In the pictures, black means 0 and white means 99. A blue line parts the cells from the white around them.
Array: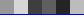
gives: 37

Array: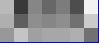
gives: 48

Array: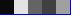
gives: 39

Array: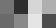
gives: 18

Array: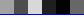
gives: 12

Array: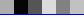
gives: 85

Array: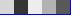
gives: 92
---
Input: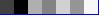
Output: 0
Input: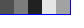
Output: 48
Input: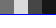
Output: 85
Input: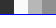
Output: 97
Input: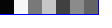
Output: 96
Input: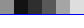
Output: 7
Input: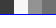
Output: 96
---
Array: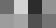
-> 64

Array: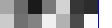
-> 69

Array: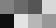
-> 88

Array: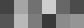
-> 22

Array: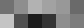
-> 20

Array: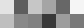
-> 22
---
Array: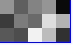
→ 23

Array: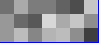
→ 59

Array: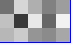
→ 75

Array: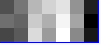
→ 43

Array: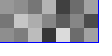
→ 46

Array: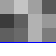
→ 23

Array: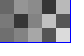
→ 47

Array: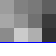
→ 65

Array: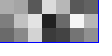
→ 49

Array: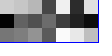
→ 1
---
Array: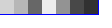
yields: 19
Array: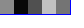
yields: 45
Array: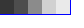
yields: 91
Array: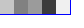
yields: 93
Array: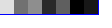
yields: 9
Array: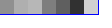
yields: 81
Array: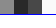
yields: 97
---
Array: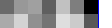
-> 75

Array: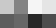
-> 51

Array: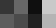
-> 40

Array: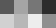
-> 64

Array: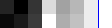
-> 63

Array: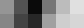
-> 46

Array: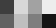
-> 84

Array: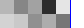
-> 63

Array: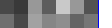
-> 78
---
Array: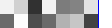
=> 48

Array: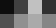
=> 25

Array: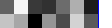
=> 42

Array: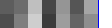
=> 58

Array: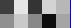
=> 20

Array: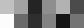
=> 55

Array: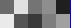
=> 45

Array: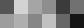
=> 55
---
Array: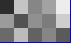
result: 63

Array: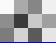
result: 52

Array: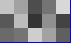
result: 45

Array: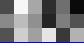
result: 43

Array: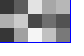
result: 65

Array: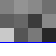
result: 53
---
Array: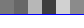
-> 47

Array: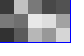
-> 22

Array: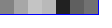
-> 51

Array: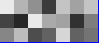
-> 91

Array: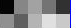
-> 2

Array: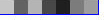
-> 77

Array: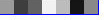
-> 60
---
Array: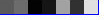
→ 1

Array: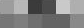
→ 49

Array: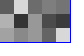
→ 63

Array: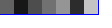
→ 30

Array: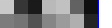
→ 32

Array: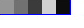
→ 58

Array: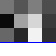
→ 23

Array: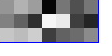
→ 80
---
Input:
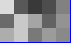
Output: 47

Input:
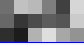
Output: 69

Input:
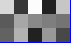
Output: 13

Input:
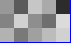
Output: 62

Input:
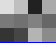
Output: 70

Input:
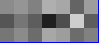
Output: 42

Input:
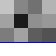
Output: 36
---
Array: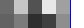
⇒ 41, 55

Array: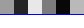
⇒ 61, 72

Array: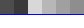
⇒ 30, 55

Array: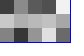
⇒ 24, 41

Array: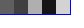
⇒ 37, 82

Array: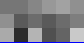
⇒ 46, 78

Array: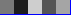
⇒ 47, 64

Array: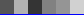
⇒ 33, 81
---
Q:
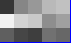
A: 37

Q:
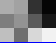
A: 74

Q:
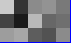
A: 61

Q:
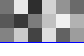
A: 51

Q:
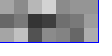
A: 64

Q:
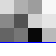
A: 39

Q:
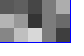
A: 52

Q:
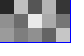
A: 60

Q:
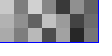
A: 66
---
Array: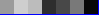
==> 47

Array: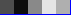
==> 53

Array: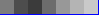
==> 48

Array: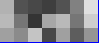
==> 54

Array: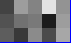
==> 47

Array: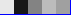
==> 62

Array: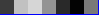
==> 47

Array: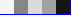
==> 63
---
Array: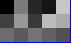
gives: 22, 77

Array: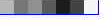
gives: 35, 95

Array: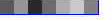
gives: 42, 78

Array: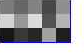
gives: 85, 85

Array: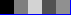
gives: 82, 82

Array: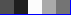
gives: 98, 98

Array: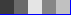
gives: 89, 89
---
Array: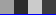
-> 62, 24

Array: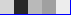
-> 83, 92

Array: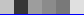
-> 76, 87

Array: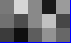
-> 47, 40

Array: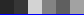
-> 15, 63

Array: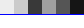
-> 92, 8
